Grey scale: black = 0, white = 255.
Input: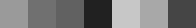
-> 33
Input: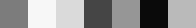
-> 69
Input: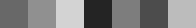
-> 36
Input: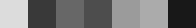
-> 77
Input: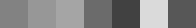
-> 107
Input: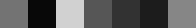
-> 86
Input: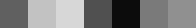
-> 80
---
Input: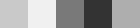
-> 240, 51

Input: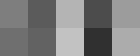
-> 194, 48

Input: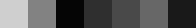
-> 207, 5

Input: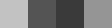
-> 194, 58

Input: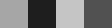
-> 197, 30

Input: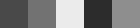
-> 235, 44

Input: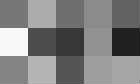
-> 248, 33
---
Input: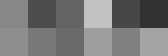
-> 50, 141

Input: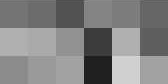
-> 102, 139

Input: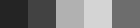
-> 109, 36

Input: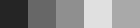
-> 169, 37

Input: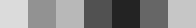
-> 198, 219

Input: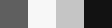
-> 18, 95

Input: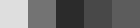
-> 92, 222

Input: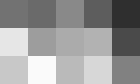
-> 47, 200

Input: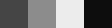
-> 13, 69
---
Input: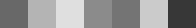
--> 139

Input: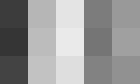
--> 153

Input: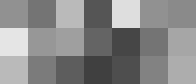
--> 138

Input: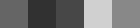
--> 101

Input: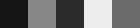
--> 107

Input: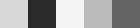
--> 187

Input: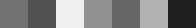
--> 114

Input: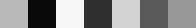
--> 152

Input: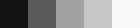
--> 161
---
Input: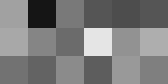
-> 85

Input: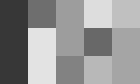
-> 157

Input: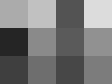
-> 193

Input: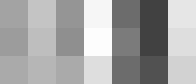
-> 108

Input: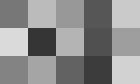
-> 152

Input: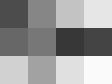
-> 134
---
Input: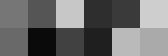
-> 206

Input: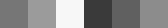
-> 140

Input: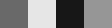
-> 150

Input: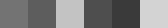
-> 211

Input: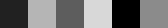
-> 139

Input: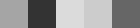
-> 102

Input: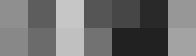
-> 151
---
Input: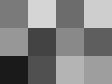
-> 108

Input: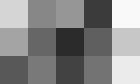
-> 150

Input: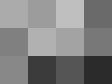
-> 191

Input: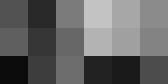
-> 123

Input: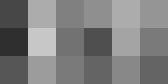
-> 128

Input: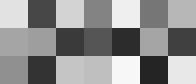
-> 211

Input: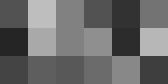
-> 129
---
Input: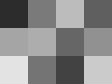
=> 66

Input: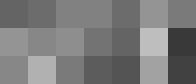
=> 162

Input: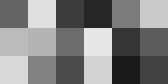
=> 26

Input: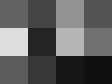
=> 22

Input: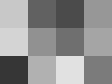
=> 225

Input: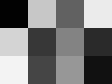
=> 151

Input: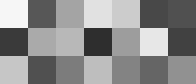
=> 101
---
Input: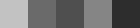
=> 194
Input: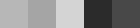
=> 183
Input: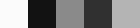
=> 251
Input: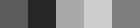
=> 92
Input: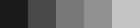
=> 26
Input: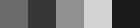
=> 107
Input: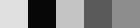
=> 224
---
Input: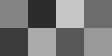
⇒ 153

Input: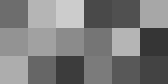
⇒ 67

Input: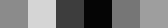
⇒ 158

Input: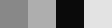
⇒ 227

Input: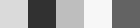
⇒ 99

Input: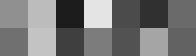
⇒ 98

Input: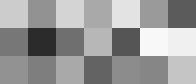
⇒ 197

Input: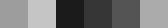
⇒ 171

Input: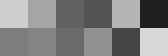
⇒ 215

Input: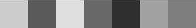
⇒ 126
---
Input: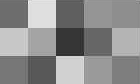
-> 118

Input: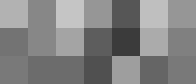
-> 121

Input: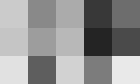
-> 225

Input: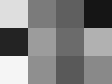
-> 245

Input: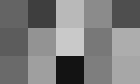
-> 106

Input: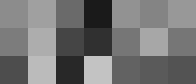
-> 77

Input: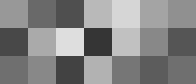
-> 111

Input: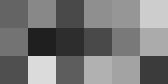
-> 79

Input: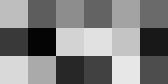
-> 217

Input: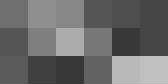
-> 91
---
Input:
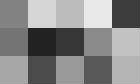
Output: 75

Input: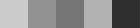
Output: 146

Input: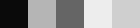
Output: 181

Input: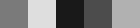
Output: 222

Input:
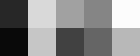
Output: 198

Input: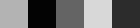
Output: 3

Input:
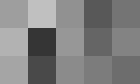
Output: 73

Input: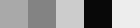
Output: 131

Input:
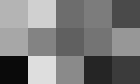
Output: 222

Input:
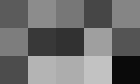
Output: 180
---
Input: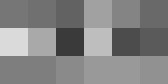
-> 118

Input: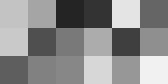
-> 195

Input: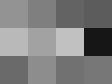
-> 147

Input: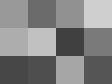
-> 153

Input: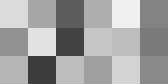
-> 219

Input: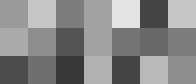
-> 154

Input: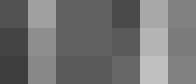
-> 82
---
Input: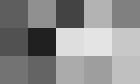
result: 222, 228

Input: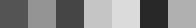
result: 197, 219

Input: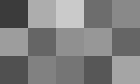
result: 144, 202

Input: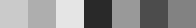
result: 41, 229

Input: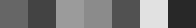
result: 139, 225

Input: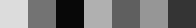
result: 176, 220

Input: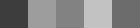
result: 130, 194
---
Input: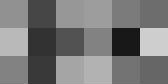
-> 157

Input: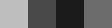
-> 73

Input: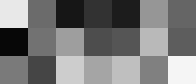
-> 28

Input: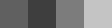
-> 62

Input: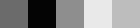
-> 142

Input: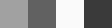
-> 97

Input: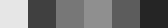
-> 143
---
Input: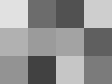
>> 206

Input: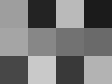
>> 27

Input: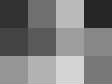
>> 38

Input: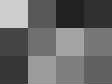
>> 48

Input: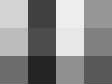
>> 150

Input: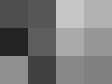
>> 177
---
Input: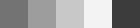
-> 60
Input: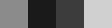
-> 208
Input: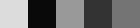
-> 116
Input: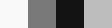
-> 189
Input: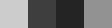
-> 146
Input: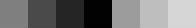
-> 213
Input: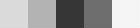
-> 245
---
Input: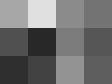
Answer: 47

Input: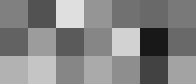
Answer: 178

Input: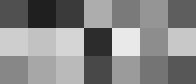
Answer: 135

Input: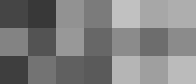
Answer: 62

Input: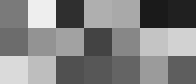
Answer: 218

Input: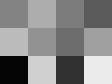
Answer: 5
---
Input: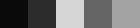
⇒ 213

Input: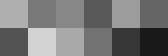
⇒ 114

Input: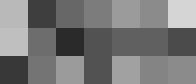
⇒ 161

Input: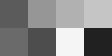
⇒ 77

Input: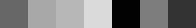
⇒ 2

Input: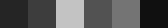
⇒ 82

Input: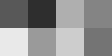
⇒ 154
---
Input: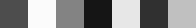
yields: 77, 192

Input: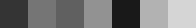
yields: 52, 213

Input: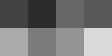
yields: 66, 218

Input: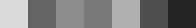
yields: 218, 36

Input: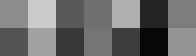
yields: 140, 148

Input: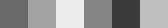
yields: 106, 191
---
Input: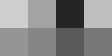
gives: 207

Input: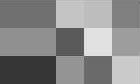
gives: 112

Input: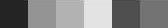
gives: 37

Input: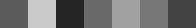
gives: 92

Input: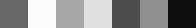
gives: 103

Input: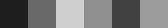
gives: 31

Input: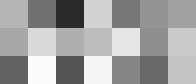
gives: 181

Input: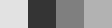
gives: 226
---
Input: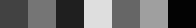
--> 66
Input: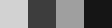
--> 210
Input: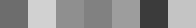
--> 109
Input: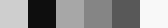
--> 206
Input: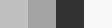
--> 192
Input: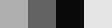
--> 175
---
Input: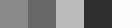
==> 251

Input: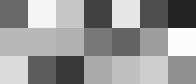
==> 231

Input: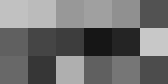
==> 144

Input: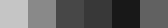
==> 24

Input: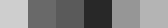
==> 150

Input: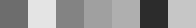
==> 175

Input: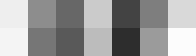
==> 67
